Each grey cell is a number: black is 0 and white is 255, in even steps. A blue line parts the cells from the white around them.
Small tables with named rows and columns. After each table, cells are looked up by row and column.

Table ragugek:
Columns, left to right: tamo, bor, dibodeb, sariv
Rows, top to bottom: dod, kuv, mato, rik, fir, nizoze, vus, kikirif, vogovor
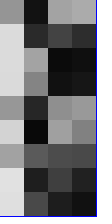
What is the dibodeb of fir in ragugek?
143
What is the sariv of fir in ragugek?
153
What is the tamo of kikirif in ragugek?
225
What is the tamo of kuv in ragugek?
219
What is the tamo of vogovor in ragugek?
223
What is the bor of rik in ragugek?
132
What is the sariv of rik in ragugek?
22
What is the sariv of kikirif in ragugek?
33

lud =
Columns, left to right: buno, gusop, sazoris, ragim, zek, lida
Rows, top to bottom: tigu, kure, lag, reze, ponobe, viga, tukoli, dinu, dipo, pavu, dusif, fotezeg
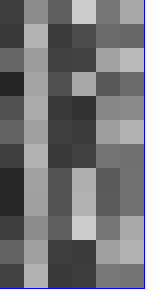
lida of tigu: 168
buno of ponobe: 81
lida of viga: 177
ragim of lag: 66
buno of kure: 56
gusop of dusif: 159
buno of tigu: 62

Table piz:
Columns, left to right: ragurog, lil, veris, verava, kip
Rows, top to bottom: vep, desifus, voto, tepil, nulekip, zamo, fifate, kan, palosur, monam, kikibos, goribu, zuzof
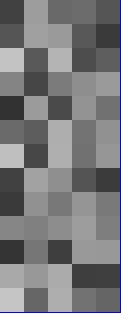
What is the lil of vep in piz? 157
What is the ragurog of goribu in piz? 169
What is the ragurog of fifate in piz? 191
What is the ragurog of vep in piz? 65
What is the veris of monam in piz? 141
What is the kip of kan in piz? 59
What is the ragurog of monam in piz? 134
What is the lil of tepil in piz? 70
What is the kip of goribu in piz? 63
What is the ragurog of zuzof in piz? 197
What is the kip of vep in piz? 85
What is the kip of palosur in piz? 121

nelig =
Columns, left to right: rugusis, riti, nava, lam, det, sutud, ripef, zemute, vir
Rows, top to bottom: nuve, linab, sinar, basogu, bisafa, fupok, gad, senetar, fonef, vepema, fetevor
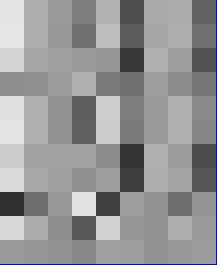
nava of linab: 151
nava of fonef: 152
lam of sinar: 153
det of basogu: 122
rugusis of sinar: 211
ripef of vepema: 146
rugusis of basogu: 141
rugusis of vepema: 215
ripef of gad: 175
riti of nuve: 173
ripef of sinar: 175
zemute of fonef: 110
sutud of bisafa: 126
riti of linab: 174
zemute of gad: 156

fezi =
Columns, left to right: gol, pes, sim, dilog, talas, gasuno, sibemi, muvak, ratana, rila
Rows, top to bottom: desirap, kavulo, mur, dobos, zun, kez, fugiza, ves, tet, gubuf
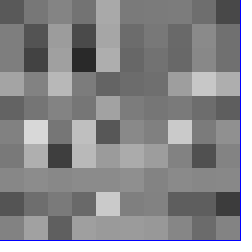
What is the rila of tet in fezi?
60
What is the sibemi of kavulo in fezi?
120
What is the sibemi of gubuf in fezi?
152
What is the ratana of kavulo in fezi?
138
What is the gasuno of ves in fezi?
143
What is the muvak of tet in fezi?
94
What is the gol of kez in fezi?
129
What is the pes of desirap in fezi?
119
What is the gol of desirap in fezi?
89
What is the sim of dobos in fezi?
184
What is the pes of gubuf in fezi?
161
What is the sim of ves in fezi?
136
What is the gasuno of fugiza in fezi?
171
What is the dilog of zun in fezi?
118
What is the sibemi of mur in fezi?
114
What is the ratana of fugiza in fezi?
80
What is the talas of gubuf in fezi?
154
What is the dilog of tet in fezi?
105

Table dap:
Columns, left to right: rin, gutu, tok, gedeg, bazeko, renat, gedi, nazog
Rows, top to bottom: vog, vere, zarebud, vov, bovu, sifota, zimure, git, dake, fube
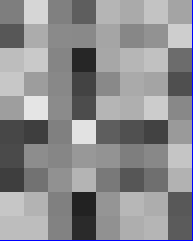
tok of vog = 128
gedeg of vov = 67
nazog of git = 178
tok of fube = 130
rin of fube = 189
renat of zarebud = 182
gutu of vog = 214
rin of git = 62
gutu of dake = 179
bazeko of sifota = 94
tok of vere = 138
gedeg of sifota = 226
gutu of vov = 157
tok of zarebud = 133
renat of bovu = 175
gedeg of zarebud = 38
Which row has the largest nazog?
vere

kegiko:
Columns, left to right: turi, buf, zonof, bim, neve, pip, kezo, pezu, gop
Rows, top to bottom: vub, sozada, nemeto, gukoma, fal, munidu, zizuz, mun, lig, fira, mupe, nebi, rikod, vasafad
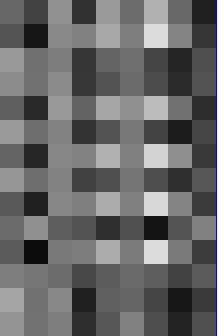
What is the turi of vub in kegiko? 103
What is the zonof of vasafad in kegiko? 126
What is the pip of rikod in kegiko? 101
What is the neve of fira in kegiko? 47
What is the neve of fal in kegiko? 166
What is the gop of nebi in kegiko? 91
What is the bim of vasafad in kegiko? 46
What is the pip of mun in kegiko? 117
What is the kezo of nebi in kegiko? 94
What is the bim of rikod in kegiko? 32
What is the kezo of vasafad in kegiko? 78
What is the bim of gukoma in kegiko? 55
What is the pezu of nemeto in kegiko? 37
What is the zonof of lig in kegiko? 135
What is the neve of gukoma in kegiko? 83

